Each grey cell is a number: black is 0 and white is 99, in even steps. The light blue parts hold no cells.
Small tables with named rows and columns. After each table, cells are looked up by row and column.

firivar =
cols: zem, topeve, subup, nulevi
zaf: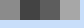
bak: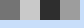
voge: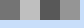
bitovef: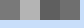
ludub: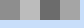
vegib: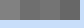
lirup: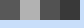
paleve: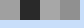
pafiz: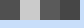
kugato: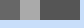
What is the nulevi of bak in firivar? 61
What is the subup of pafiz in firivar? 35
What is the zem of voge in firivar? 45
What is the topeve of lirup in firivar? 69
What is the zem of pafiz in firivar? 31
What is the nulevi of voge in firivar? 58
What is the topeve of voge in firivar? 74
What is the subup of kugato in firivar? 33
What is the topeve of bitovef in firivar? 70
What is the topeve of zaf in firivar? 26
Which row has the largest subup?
paleve

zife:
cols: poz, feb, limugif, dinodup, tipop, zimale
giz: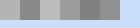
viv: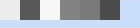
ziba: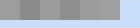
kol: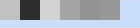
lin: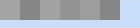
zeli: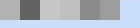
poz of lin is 64
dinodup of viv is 51
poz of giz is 70
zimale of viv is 29
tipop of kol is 57
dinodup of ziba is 55
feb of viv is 34
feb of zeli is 38
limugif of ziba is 60
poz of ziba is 61
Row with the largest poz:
viv

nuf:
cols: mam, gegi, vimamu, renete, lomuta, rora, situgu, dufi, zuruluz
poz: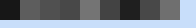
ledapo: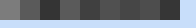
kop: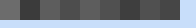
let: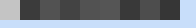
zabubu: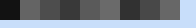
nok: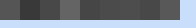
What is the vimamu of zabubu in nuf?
30
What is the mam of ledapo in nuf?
48
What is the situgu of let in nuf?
22
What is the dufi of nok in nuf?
28
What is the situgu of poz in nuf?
12
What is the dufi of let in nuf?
30
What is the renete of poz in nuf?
28
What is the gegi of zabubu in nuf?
39
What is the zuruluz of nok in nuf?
34
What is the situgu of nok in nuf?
30
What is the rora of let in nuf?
33
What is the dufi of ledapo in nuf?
30
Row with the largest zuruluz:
poz

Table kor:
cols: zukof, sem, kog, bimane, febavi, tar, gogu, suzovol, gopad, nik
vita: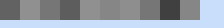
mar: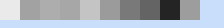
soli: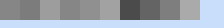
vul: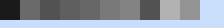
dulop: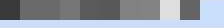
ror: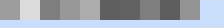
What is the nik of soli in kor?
66
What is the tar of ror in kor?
37
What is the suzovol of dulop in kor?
51
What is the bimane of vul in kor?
37
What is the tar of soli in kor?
63
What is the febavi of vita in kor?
56
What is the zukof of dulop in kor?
22
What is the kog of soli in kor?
61
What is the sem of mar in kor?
63

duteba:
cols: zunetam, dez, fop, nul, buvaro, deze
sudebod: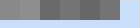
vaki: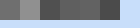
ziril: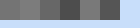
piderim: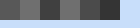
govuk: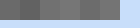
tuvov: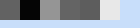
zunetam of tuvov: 38
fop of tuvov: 58
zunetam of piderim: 34
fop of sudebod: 41
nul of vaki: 37
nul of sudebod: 45
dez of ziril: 48
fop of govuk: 44

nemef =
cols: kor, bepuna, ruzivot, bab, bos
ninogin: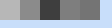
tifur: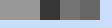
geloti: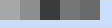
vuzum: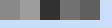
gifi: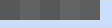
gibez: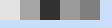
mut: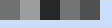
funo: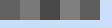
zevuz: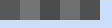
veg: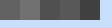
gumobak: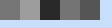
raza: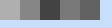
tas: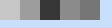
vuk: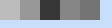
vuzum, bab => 44
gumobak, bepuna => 61
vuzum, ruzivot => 19
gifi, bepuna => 38
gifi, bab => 39
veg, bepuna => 44
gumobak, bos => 33
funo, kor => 38
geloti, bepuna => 55
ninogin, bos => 45
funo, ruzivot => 28
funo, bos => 36
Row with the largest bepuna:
gibez

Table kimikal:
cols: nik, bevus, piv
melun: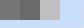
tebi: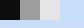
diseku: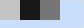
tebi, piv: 89
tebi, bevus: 61
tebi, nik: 5
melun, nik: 46
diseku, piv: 46
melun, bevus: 41
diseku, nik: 76
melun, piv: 74
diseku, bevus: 9
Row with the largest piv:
tebi

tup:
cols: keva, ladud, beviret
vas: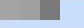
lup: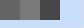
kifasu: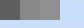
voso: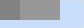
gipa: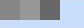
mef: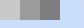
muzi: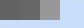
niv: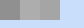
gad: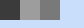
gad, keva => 23
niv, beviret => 64
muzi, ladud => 40
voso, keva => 51
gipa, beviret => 40
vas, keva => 64
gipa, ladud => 59
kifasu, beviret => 56
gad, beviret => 47
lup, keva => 39
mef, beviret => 49
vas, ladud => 62
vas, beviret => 47
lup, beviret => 27
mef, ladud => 60
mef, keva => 78
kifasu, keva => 37
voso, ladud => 59
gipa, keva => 52
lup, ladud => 47

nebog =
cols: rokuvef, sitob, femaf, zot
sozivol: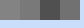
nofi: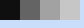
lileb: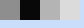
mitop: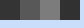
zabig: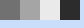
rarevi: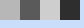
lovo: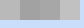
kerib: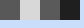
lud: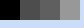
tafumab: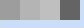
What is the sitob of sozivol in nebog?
47
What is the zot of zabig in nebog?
17
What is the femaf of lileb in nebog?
70
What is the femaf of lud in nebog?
37
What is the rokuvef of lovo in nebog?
72
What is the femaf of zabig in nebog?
91
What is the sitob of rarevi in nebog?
35
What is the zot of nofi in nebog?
77

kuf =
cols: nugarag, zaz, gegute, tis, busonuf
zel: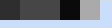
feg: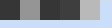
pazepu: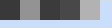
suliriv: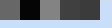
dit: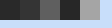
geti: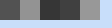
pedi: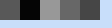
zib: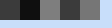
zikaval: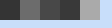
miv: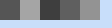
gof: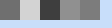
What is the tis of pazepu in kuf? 28
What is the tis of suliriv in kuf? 25
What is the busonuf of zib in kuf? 46
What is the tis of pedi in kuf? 40
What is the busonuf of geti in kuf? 59
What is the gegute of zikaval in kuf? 28
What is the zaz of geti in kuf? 57
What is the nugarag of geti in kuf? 32
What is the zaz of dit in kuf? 20
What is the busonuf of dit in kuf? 64
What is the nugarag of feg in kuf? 21
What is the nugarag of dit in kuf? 16
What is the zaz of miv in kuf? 64
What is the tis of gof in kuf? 56
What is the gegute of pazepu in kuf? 23
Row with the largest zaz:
gof

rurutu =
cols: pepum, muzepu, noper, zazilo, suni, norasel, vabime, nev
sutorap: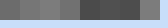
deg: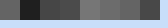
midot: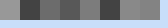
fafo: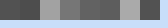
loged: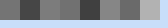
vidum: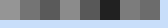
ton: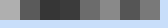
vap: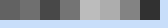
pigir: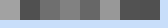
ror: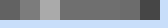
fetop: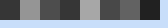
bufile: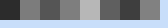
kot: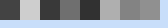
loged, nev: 69
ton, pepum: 68
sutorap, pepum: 42
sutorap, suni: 29
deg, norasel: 42
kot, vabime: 51
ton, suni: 42
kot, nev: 56
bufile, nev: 50
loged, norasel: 52
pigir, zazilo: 50
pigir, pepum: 63
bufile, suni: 71
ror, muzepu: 48
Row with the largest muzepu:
kot

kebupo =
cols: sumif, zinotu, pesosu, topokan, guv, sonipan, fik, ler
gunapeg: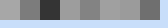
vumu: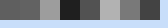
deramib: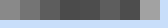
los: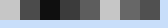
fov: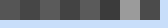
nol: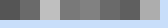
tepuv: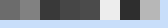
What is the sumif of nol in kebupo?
33
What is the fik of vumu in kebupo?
47
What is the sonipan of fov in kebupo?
23
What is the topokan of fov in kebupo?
26
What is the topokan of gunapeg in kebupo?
61
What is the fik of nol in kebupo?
37
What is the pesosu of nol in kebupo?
74
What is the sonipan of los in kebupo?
77
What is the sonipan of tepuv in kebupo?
92
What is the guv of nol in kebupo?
50
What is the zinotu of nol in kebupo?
41
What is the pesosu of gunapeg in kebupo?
20

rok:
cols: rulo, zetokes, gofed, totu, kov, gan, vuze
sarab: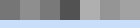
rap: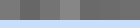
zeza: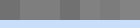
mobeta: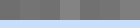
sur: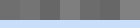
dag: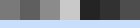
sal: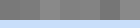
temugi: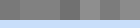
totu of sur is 49
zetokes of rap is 40
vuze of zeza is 51
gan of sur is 40
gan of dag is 19
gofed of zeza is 49
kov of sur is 42
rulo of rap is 47
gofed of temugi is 50
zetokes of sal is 48
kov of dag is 14
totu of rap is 52
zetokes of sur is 45
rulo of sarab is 46

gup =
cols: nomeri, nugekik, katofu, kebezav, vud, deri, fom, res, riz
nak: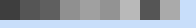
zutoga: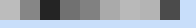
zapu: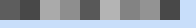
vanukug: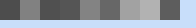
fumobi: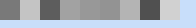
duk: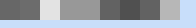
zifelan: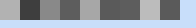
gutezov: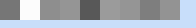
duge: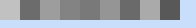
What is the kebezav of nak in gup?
56
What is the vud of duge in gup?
47
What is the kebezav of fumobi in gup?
63
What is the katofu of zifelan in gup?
53
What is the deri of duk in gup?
38
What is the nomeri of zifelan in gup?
69
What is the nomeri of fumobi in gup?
47

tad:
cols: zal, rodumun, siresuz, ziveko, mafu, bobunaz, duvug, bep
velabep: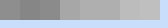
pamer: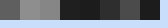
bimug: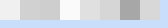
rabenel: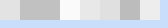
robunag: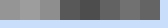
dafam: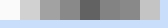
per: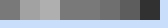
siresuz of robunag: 55
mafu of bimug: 87
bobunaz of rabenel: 87
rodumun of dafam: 81
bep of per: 19
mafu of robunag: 30
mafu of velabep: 68
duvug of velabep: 73
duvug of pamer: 29
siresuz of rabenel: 75
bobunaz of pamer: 18
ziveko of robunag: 34

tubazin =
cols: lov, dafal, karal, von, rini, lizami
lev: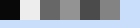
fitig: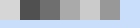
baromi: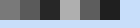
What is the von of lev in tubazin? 57
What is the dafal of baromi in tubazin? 35
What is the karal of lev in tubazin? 40
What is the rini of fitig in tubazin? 79
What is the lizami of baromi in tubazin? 12
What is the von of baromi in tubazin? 68
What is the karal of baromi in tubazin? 15
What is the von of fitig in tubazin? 66
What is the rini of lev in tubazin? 29
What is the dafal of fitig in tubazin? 31
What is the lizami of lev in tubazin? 51
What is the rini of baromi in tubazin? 36
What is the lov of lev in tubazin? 3
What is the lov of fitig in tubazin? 83
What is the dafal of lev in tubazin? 92
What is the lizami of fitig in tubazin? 59
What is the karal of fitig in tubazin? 43
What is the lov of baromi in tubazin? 47
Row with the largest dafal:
lev

